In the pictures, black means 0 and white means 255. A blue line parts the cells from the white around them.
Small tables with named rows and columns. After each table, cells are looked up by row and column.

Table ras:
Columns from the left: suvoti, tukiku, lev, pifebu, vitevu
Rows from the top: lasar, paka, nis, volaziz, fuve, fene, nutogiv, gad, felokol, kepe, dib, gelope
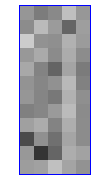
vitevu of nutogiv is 143
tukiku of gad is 134
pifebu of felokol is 174
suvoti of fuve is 168
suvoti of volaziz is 152
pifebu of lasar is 191
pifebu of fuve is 164
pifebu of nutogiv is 177
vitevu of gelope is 146
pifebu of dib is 173
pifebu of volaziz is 172
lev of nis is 143
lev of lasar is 137
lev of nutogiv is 120
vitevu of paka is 158
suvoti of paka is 140
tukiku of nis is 146
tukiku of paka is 186

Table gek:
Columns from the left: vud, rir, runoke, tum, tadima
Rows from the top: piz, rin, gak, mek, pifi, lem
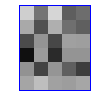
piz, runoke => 214
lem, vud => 165
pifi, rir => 67
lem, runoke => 161
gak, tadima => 158
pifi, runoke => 149
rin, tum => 111
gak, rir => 148
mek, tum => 148
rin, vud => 169
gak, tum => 160
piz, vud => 207
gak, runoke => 71
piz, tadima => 109
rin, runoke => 175
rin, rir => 80
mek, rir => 155
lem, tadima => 166
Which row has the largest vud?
piz

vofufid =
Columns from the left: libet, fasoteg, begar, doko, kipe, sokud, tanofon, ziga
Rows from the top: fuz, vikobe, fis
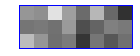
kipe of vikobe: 78
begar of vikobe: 113
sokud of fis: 118
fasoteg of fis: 150
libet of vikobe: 117
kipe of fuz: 107
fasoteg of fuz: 143
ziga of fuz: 49
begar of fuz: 226
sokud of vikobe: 100
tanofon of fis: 87
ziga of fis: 112
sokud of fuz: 183
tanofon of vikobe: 128
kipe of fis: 53
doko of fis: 123
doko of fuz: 159
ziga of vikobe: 121
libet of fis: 188
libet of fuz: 150

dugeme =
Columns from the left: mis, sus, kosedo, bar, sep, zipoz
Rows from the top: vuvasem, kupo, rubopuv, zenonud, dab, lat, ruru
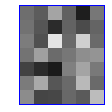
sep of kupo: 75
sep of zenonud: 142
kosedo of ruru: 71
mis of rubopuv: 124
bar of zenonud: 119
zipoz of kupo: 100
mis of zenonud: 115
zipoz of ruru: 188
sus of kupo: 86
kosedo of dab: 26
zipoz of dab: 121
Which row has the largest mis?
ruru

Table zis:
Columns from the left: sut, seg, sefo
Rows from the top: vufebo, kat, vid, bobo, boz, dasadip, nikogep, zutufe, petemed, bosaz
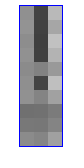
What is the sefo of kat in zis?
166
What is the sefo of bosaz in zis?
160
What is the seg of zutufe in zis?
113
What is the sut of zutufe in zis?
112
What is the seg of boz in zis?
130
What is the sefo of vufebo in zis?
185
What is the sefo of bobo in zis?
179
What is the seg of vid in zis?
63
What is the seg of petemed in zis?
119

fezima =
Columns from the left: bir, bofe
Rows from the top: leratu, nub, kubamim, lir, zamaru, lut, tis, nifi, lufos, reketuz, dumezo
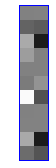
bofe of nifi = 130
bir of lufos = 130
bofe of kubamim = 28
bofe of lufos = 130
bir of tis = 250
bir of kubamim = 170
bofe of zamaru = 129
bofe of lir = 129
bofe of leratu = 130
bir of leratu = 129
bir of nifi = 129
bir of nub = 99
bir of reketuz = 169
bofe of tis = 81
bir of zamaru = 129
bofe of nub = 92
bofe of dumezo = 84
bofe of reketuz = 27

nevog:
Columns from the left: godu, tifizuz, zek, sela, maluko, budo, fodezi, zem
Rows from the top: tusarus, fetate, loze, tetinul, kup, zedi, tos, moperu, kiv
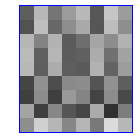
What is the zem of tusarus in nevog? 156
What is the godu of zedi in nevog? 69
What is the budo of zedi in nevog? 84
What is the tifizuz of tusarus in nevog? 184
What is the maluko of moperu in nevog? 70
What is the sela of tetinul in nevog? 92
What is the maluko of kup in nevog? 90
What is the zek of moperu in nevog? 135
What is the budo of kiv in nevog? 121
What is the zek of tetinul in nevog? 182
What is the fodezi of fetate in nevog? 189
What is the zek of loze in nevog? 178
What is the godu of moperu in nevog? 164
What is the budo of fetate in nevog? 86
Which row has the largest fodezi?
kiv

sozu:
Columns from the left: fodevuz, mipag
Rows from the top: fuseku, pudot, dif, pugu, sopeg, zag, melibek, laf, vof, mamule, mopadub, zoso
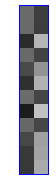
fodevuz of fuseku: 106
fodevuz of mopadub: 57
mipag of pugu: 66
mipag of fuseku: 62
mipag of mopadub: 163
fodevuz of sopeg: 74

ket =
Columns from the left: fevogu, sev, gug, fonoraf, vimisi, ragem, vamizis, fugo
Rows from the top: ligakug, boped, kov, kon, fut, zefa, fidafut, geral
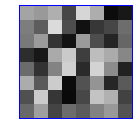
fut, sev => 50
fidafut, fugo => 66
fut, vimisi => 42
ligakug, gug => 175
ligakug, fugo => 24
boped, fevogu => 125
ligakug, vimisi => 214
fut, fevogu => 107
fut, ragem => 211
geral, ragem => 130
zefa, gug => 204
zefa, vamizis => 38
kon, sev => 23
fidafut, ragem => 195
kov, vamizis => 37
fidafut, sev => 203
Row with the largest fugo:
kon

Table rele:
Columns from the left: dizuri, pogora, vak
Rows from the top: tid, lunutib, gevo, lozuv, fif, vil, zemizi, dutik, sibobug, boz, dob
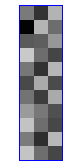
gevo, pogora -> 94
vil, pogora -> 170
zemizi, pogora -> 61
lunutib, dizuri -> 3
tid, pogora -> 51
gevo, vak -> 151

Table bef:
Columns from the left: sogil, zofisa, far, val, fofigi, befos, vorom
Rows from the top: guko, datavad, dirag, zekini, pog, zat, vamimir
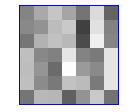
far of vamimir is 182
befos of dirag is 239
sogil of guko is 132
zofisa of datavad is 146
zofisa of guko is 169
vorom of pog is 228
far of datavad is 188
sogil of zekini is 191
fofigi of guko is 116
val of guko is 165
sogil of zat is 191
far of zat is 121
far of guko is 197
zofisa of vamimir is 184
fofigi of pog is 154
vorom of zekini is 228
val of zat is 194
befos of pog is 138
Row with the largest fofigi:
zat

